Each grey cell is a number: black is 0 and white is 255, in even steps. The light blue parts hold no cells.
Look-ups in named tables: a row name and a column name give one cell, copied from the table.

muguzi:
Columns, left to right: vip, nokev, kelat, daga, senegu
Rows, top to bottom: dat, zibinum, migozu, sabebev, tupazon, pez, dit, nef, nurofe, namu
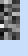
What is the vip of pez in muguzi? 31
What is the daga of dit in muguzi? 149
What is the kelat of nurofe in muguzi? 98
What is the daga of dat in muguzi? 48
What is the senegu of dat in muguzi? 61
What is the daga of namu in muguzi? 40
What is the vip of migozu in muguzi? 21
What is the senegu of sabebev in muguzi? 175
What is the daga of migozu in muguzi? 61
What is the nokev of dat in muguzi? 202
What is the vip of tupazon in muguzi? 77
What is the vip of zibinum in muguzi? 12
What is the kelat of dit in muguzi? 159
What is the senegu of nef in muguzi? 155
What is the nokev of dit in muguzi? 129
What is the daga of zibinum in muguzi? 116

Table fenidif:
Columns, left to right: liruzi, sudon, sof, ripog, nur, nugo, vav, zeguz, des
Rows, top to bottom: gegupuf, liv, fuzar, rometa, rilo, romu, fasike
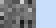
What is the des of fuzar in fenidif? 96
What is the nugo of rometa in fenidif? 117
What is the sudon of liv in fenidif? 121
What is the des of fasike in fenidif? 111
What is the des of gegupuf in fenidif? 121
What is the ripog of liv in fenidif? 118
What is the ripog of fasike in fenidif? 116
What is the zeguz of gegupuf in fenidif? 43
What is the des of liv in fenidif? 116
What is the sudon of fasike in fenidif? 96
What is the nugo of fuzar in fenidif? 92
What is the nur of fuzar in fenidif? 119
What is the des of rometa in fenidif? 106
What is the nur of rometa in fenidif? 105
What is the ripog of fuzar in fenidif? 88
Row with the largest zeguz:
fuzar

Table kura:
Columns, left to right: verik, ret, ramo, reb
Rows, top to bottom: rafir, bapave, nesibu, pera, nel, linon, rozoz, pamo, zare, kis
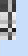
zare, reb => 192
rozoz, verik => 227
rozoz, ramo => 67
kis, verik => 220
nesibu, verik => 68
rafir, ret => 75
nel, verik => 215
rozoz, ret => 226
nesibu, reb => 54
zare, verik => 182
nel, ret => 214
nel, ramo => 76
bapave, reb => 49
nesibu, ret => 68
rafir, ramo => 181
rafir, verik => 74

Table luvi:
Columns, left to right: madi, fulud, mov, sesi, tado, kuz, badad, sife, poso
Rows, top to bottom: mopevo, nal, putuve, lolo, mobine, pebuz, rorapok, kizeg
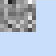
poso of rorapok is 126
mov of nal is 151
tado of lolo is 131
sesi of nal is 116
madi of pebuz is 129
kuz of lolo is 112
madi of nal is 150
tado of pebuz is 133
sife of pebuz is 104
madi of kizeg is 143
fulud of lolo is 174
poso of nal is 151
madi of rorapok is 174
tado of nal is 187

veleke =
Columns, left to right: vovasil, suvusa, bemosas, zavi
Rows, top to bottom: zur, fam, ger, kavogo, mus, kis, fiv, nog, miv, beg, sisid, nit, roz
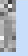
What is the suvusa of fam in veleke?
102
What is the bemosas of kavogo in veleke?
195
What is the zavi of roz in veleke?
115
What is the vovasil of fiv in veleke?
177
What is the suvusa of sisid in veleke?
140
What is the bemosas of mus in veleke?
170
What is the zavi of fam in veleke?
136
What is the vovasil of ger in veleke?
170
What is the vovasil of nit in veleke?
186
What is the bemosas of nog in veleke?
142
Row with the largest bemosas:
fam

